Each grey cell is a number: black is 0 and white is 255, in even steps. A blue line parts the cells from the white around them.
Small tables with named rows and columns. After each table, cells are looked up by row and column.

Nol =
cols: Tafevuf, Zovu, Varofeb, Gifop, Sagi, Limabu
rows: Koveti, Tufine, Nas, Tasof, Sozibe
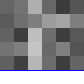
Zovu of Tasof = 127
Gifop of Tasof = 104
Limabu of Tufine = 127
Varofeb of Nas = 190
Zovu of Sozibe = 64
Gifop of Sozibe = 109
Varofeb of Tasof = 196
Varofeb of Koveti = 175
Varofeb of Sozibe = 182
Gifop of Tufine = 156
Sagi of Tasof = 128
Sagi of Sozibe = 61
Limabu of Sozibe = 100
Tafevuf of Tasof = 115
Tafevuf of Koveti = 101
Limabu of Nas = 88
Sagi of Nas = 61

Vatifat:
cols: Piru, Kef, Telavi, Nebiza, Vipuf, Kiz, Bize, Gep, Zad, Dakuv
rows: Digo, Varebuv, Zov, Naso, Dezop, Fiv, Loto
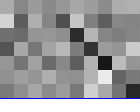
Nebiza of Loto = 139
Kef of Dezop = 116
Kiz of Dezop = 94
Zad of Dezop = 187
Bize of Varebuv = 128
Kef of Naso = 168
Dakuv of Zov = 134
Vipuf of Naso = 184
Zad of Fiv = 100
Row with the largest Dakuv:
Naso

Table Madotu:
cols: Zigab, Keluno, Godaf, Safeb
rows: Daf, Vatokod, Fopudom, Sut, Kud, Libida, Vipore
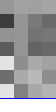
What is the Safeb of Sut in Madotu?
105
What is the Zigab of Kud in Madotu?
227
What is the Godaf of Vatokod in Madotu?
121
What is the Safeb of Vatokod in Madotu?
106
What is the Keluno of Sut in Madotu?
148
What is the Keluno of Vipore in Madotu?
129
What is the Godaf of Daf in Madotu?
160
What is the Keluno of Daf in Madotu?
162
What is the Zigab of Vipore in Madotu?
227
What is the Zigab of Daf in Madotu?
151
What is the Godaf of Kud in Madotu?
170
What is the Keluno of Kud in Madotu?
142
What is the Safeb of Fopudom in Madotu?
118
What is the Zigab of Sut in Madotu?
92
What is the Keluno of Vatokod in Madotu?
149
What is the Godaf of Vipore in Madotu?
168
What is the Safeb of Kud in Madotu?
162
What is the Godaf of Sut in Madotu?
99
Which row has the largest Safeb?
Vipore

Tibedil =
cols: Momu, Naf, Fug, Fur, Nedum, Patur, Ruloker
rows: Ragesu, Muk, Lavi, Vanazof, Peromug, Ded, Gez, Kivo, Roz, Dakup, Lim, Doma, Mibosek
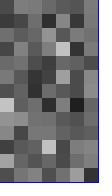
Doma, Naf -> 101
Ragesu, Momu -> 74
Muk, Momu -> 59
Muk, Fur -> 47
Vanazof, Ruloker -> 122
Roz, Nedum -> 89
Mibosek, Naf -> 117
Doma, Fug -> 84
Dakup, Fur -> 119
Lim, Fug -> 97
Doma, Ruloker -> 126
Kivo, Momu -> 195
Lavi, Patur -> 123

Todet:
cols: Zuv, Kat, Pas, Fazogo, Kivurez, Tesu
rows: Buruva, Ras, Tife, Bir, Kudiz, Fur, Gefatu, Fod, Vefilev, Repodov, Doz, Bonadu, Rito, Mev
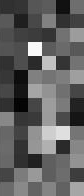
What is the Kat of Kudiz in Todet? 78
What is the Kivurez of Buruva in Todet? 17
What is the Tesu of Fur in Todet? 159
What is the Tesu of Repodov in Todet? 117
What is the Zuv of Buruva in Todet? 49
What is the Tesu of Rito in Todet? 61
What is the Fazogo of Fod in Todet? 157
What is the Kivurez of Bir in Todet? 106
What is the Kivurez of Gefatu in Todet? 112
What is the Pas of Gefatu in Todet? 165

